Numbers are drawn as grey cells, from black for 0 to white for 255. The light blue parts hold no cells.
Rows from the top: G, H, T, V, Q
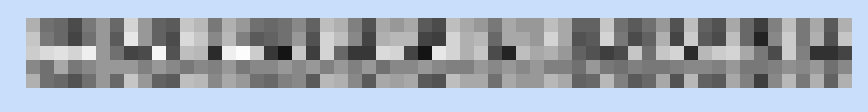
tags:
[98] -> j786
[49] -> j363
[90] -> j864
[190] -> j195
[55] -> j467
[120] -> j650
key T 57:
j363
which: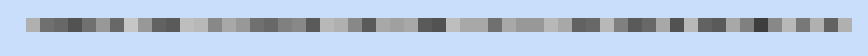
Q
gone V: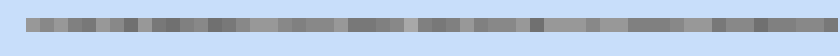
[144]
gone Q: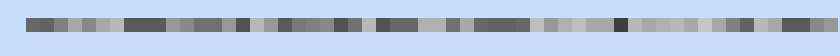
[160]

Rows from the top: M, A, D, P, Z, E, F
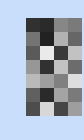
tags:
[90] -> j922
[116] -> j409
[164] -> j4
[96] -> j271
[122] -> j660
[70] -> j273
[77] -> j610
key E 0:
j271
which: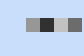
P
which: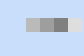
Z
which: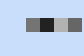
A
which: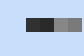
M

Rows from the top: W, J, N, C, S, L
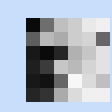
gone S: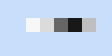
[18]
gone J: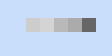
[94]
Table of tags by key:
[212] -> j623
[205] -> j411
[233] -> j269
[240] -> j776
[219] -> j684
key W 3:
j411
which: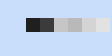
C
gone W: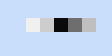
[233]
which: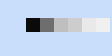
W

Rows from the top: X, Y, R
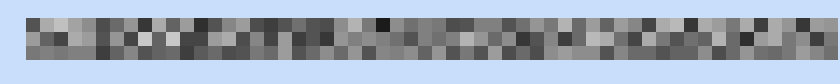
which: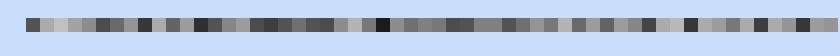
X
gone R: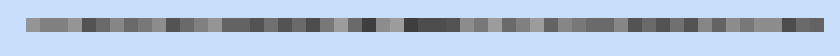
[91]
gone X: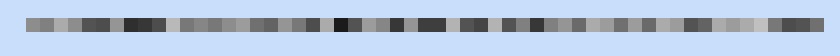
[163]

